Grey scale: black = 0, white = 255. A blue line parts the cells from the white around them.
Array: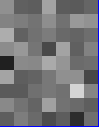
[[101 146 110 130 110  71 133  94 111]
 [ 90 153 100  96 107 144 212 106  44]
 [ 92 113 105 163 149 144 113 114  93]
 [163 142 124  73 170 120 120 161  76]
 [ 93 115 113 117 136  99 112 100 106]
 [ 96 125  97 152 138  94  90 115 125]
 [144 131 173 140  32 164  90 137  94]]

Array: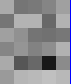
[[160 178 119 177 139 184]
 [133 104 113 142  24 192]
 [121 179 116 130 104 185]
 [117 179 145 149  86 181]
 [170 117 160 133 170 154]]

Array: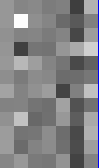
[[178 128 157 208  97 119 193 113 169 177 158 131]
 [ 62  89  71 170  73 109 128  82  93  73  76  67]
 [128 106 132 150 117 108  67 162 152 109 111 147]
 [124 133 123 115 132 136 157 111 112 141 140 119]
 [137 143 133 117 158 140 145 116 104 118 131 122]
 [133 253 131  64 184 123 131 131 194 116 107 152]
 [151 151 145 149 152 142 163 130 145 156 157 134]]

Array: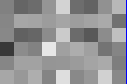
[[184 113 192 133 126 137]
 [145 170 140 116 170 209]
 [ 99 163  88 160 164 151]
 [109 157 107 173 155 137]
 [211 165 203 160 150 222]
 [149 156 140 231 149 132]
 [108 164 102 130 162 174]
 [101 166  97 140 162 152]
 [129 134 136  56 134 167]]

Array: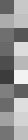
[[200 193  85 220 184 242  94 222 211 191]
 [ 96 172 111 105  77  60 127 106 162 116]]

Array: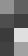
[[ 96  63 223 162]
 [146  78  59  65]]
